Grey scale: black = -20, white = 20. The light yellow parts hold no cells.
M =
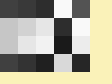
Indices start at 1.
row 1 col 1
-10
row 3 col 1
11
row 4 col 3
-15
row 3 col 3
18
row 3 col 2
16
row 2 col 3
16
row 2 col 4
-13

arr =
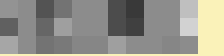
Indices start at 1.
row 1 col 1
3
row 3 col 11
2
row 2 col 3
-4
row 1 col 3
-7
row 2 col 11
13
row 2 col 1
-5
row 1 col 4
-2
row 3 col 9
2
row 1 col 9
2
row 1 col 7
-8
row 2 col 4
5
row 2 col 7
-8

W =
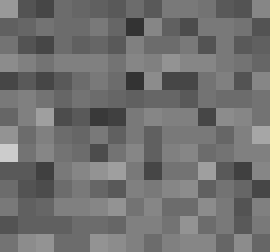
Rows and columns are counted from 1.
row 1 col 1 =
4
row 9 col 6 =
-8
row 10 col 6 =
3
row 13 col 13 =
-1
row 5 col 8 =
-12
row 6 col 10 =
-4
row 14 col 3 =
3
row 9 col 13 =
-2
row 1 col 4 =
-3
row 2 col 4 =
-3
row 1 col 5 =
-4
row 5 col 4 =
-6
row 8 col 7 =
-5
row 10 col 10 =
-2
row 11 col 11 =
2
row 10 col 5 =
1
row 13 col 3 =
-5
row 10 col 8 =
-1
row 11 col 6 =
-4
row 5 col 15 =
1
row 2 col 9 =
1
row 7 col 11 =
0
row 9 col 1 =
12
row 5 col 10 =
-9
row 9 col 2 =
-2
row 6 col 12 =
-2
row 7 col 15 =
-2
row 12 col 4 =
0
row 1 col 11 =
-1
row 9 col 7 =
-2
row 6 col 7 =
-4
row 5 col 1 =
-9
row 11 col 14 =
-4
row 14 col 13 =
-4
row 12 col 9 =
1
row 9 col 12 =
-3
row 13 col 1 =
-7
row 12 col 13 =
-1

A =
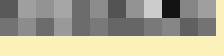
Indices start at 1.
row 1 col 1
-6
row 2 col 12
-2
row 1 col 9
12
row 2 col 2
2
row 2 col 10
1
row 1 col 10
-17
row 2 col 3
-3
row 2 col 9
-1

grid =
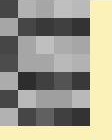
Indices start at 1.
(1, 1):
-9
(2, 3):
-11
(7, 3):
-5
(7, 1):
8
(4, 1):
-8
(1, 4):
10
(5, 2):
-13
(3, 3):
10
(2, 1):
6
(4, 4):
9

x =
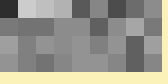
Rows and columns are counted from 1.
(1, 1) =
-13
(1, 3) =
10
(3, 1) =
5
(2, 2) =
-2
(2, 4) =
2
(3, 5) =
3
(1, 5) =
-6
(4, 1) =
3
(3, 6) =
0
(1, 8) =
-3
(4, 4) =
1
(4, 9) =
1
